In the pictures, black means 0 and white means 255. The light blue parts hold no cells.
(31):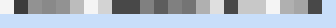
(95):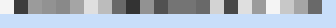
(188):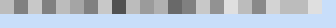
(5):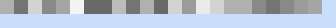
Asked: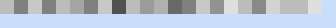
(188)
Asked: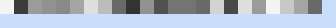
(95)
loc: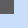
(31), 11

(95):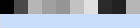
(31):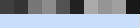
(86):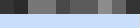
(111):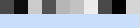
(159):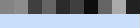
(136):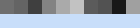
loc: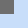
(136), 0
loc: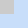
(111), 2

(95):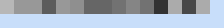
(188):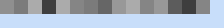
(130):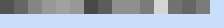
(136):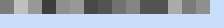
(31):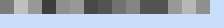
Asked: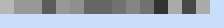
(95)
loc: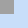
(130), 4

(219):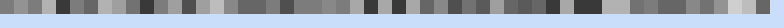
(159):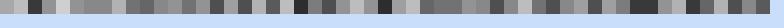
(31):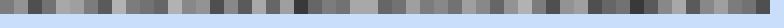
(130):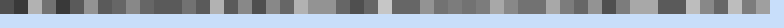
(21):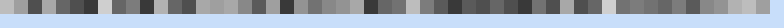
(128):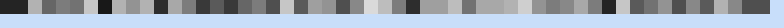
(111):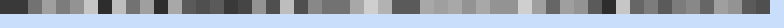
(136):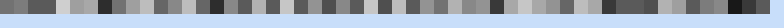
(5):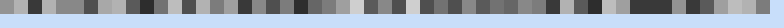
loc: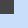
(111), 17
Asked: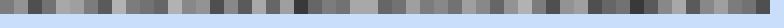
(31)

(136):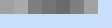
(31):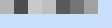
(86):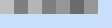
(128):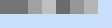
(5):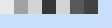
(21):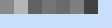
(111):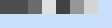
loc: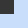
(5), 3
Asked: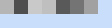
(31)
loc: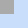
(136), 1
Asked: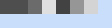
(111)
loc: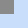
(21), 0
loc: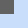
(21), 2

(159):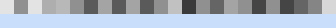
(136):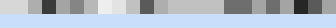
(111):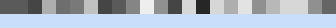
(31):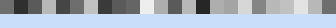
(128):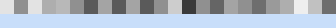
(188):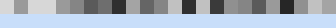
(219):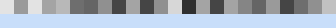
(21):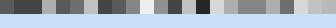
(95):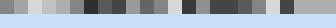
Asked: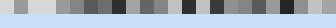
(188)
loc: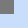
(111), 5
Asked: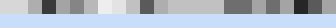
(136)
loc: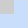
(128), 12

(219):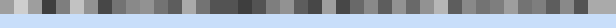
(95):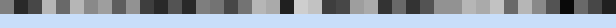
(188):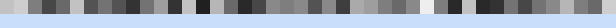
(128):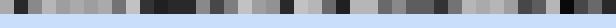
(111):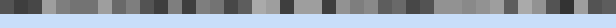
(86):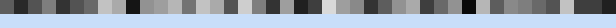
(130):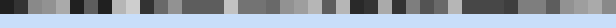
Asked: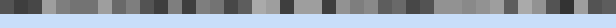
(111)
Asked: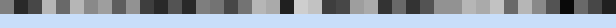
(95)
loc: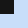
(86), 9

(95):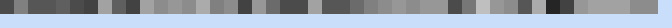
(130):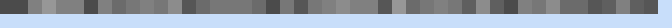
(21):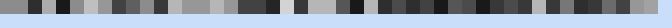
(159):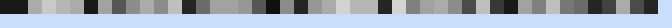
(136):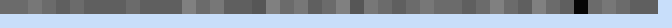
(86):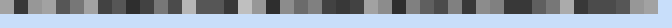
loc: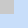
(159), 3
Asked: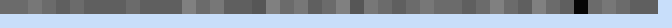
(136)
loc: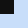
(159), 19

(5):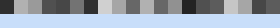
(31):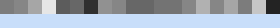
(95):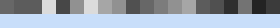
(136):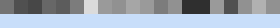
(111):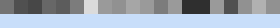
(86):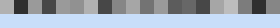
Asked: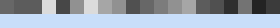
(95)
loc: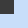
(95), 19

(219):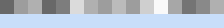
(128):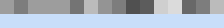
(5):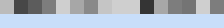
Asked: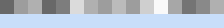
(219)
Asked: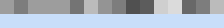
(128)
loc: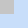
(5), 7
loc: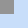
(128), 7

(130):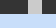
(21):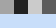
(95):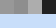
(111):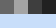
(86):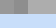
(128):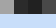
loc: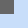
(111), 0
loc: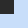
(128), 1

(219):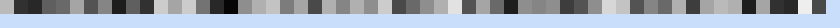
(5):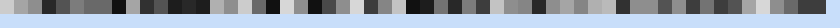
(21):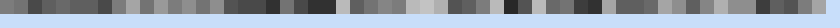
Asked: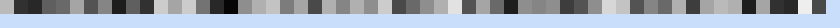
(219)
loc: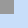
(21), 11

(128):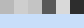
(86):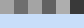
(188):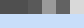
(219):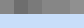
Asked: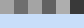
(86)
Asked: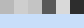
(128)
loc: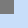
(219), 2

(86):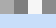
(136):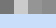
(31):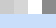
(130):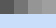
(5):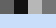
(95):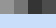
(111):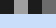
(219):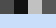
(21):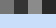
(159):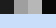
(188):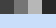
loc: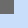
(111), 3
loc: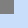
(86), 1
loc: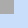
(86), 0
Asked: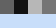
(5)
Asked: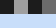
(111)

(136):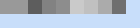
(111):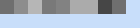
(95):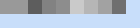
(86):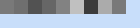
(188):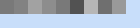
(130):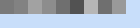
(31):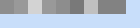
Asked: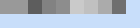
(136)
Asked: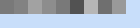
(188)
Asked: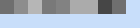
(111)

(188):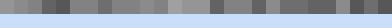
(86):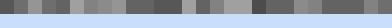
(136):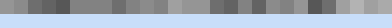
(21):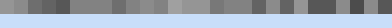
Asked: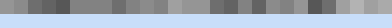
(136)
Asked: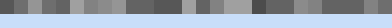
(86)
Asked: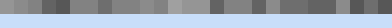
(188)
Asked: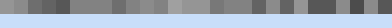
(21)
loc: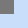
(21), 15

